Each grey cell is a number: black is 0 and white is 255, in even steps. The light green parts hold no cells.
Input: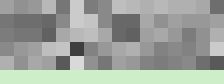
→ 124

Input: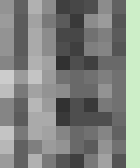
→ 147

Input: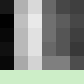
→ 8

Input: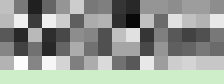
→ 88

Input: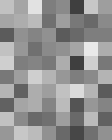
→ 91

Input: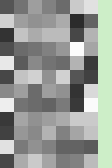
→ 51

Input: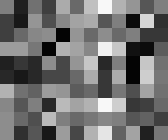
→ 63

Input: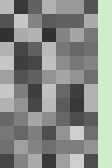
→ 50

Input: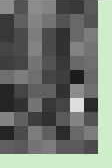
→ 56
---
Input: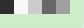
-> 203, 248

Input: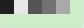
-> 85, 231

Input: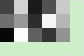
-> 45, 251

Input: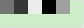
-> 236, 236

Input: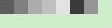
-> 192, 227

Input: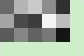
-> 60, 244

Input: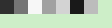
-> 161, 247
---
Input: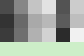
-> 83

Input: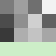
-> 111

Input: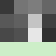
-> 125

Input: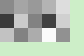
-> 179

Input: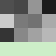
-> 149

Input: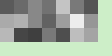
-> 121

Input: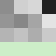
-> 215
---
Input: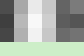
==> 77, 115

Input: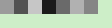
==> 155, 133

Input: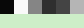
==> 8, 181

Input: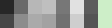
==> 39, 84

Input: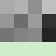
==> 171, 36

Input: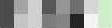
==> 75, 243

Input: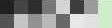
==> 32, 225
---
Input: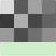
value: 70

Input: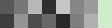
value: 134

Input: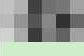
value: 50

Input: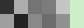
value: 124

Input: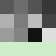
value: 188

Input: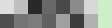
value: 139

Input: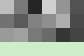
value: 174

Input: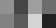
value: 159

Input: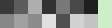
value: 72
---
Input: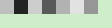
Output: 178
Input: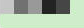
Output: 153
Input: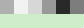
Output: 153
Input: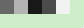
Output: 24
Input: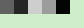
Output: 206
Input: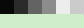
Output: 140
